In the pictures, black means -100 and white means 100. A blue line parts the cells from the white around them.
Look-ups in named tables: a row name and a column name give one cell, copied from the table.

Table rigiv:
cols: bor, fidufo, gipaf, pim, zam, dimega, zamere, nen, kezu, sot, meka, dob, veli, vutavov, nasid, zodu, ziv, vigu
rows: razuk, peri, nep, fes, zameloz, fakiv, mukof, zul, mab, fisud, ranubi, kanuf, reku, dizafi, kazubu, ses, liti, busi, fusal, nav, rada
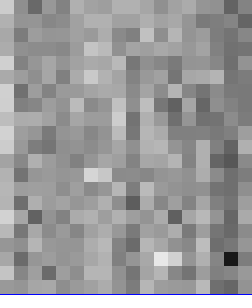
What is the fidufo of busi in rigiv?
12
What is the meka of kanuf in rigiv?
31
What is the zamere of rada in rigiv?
26
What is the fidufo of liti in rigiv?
-7
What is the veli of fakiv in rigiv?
-8
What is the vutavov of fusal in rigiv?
17
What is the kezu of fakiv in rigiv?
29
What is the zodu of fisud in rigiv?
-5
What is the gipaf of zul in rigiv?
5
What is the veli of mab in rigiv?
-13
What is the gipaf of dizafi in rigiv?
25
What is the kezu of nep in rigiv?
8
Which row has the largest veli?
fusal

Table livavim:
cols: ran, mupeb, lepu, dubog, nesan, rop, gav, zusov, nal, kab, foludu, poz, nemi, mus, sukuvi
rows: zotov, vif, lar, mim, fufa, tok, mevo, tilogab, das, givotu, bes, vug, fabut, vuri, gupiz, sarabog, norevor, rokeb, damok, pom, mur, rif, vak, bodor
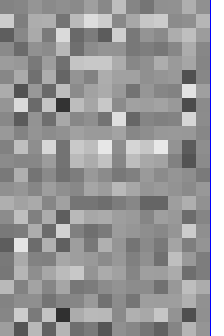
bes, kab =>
67
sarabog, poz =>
25
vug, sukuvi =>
9
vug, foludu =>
32
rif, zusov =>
-11
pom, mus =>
-14
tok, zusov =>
36
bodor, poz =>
-24
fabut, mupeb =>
37

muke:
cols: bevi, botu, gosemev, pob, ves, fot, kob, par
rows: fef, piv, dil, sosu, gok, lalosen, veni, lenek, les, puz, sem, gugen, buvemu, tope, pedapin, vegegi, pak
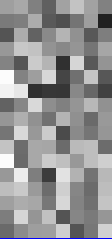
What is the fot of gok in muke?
68
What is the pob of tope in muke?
-15
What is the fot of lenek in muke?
17
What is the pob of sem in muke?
30
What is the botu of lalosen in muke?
2
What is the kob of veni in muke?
-19
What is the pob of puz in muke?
59
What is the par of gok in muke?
16
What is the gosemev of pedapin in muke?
31
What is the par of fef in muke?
1
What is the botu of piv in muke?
-1
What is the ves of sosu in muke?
7
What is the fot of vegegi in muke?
5
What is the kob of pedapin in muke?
-12

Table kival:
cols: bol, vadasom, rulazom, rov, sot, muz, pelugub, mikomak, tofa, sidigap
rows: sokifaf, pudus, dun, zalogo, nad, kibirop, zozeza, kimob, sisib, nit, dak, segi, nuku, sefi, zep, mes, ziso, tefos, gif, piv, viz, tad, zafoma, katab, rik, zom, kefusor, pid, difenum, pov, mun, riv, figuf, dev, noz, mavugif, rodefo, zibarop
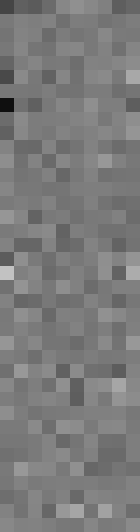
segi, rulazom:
3
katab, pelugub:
-8
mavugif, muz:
-18
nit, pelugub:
1
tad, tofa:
-20
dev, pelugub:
-19
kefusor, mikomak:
-14
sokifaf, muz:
13
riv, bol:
-7
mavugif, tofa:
0
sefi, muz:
-2

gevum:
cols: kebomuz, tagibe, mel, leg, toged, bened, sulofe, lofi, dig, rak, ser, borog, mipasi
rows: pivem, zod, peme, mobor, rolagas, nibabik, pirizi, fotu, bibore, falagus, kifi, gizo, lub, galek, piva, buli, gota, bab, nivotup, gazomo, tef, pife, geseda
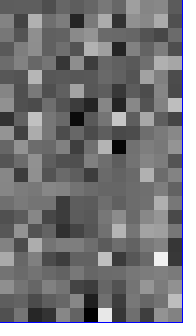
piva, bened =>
-27
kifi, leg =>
-18
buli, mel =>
6
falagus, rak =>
-40
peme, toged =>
-23
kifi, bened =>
-51
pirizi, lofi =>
-26
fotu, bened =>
-53
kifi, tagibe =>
15
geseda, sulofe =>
-99
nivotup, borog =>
88
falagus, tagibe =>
-49
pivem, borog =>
7
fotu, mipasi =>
49
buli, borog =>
18
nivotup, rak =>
-32
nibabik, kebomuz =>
-32
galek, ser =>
-13
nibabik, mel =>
43
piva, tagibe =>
-4

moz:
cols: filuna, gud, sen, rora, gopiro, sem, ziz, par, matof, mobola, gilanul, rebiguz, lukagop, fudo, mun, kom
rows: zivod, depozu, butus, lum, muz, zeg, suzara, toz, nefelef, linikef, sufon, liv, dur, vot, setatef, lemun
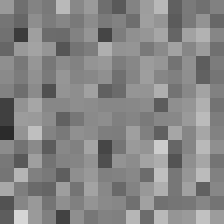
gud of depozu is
-20
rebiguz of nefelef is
6
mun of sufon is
45
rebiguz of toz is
-28
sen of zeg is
14
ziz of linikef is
10
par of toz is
6
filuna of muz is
12
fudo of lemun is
21
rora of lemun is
0
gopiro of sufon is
7
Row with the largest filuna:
vot

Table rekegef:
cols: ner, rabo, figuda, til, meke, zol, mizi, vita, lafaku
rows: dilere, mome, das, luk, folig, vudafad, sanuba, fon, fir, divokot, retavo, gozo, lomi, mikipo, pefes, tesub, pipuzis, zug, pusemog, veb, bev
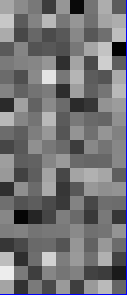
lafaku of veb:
-80
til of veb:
5
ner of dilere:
31
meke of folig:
-63
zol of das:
7
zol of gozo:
-17
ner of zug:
-58
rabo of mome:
-29
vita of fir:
-21
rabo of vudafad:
-38
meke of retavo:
-17
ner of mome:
56
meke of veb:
-8
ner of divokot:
-15
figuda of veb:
-51
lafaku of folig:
-26
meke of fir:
-29
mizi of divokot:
-12

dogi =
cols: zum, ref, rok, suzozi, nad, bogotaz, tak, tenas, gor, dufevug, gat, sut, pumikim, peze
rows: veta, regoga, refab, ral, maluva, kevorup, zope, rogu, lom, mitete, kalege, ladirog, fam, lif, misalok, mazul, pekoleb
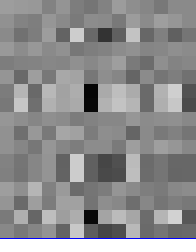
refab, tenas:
-60
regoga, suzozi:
18
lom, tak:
2
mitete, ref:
-13
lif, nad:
21
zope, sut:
40
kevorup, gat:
9
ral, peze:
9
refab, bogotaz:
61
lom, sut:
11
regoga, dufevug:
22
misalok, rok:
24
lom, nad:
9
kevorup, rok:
24

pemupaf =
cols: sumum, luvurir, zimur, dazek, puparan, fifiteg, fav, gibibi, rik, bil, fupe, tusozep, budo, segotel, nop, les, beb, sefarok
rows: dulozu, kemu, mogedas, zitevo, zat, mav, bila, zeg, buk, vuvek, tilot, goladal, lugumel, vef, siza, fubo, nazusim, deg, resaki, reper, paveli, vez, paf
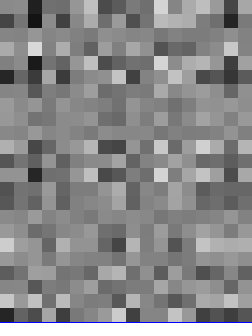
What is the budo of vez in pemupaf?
-32
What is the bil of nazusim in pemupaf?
11
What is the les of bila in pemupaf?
11
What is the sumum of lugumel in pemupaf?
15
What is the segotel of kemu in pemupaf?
36
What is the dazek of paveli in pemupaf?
-2
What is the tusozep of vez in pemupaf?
-9
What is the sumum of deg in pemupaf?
61
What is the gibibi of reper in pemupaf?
32
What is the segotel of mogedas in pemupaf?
-3
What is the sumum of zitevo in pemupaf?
33
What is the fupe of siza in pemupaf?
3
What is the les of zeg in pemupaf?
14
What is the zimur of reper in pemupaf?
25
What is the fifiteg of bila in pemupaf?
9
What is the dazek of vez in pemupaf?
-12
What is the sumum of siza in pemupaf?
-32
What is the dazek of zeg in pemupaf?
-4

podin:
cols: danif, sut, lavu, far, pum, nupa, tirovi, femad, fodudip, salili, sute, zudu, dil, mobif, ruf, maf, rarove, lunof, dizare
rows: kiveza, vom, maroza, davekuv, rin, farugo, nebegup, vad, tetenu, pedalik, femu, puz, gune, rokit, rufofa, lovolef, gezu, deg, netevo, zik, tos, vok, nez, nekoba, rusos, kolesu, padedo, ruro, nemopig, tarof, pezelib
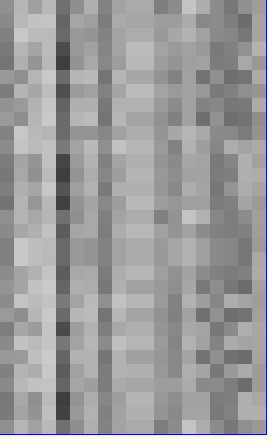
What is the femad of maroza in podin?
3
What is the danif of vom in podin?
8
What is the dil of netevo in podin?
31
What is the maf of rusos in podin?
3
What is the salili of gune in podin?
41
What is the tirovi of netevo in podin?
16
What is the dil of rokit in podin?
7
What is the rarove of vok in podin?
35
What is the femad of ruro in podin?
-3
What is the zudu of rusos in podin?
21
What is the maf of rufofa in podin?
-3
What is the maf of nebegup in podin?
-4
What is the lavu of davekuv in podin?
29
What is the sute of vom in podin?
30
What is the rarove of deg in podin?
5
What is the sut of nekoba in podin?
31
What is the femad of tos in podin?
-6
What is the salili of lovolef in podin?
35
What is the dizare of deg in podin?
21

